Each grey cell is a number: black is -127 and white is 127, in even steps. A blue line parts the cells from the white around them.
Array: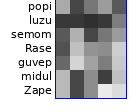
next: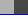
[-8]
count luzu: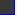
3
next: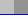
[13]
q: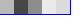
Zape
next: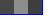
[64]
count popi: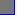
1
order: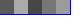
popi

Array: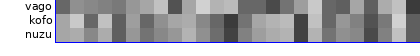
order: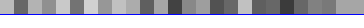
kofo
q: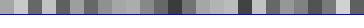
kofo

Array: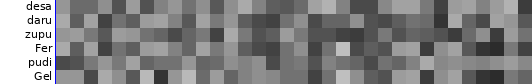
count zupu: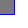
5
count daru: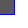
2
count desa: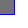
1
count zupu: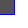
6

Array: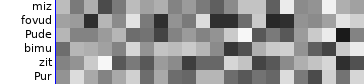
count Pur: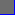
3
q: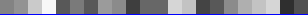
zit
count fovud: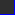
5
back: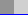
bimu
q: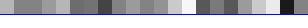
Pude

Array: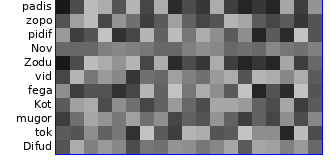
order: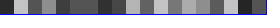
fega
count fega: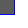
1
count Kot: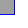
1

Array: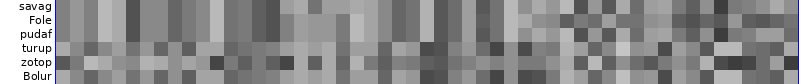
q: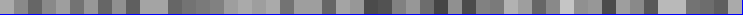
turup
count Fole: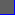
5
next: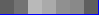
[-5]
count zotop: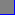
3

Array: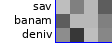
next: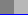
[-34]
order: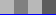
banam
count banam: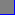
1
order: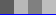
sav
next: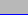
[0]
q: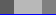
banam
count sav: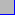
1

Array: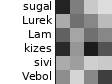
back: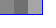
Lam
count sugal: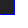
1

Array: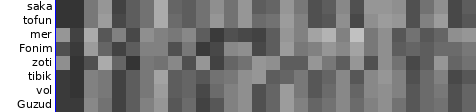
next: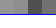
[15]
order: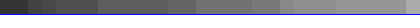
saka
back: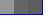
saka
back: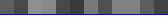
Fonim

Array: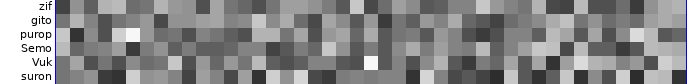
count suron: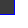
2
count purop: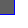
2
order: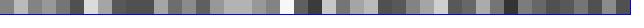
purop
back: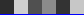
suron
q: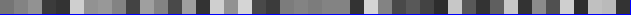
suron
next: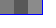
[43]
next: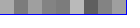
[71]

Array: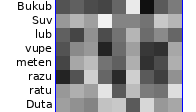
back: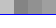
Duta
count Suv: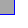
0

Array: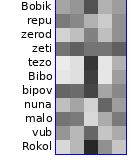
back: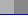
repu
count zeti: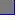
0
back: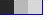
Rokol

